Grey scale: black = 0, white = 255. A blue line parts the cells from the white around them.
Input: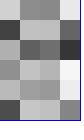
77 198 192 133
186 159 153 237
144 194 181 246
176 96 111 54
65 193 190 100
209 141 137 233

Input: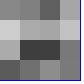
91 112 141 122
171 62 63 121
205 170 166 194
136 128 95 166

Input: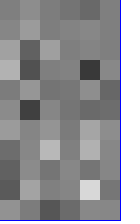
146 124 86 107 136 135
90 163 128 133 216 118
97 139 117 135 117 134
109 135 184 128 177 135
155 133 148 123 165 141
139 64 134 117 106 109
124 150 116 119 142 103
178 81 127 130 57 136
161 97 159 127 132 127
134 155 126 131 135 127
127 141 125 116 105 127

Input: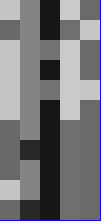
105 40 22 110 106
197 132 22 110 106
105 132 22 110 106
105 40 22 110 106
105 132 22 110 106
197 132 22 202 106
197 132 115 202 198
197 132 22 202 106
197 132 115 202 106
105 132 22 110 198
197 132 22 202 106

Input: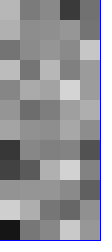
21 119 135 201 151
207 174 118 103 144
147 149 149 138 96
66 90 176 210 130
55 135 128 131 82
164 145 142 167 141
149 109 126 159 174
134 170 163 212 156
188 117 183 128 155
116 139 149 138 198
176 141 143 150 116
183 123 137 58 113

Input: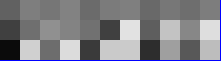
11 208 109 220 58 202 203 45 159 88 189
64 111 144 131 113 64 226 94 195 135 222
97 126 118 130 107 123 127 105 119 110 125

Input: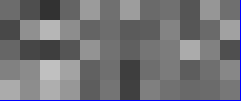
171 141 174 151 93 116 64 127 113 105 107 119
129 139 192 163 97 111 62 110 123 93 111 135
102 70 62 85 147 114 96 117 124 171 129 79
72 144 182 141 100 109 91 93 131 86 106 161
108 78 50 100 155 112 157 106 112 85 150 111
